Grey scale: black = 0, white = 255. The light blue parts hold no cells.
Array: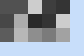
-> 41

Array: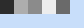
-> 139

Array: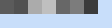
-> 191

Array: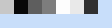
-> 125

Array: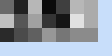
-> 52

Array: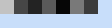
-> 90

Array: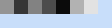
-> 76
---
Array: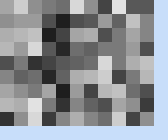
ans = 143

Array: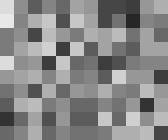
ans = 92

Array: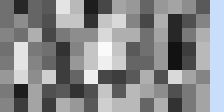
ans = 101

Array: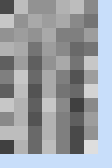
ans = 146

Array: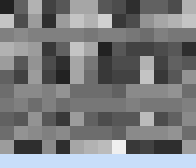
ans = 178

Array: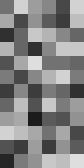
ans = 157

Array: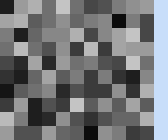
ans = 176

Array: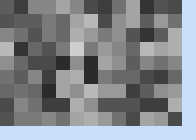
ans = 134
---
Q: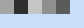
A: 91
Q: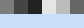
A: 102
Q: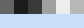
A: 183
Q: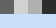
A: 45
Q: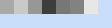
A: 231
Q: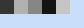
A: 197
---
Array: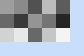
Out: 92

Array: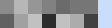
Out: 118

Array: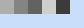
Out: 59

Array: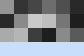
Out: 41

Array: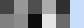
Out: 47

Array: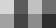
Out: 111

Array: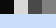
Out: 128
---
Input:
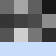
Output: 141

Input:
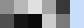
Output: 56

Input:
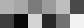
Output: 73

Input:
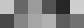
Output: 207

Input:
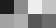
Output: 196

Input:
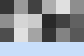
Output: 97

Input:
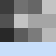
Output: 165
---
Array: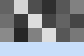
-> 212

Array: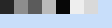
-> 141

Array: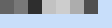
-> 120

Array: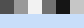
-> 153

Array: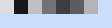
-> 23

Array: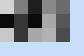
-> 126

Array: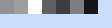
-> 158

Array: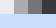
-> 172
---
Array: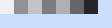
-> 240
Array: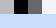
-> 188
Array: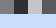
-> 125
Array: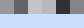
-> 152
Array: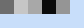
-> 109
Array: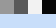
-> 152
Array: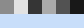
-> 139
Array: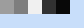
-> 157
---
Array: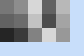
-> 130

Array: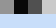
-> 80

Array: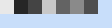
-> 68

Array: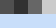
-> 102

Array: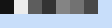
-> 93

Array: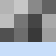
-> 57

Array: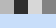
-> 215
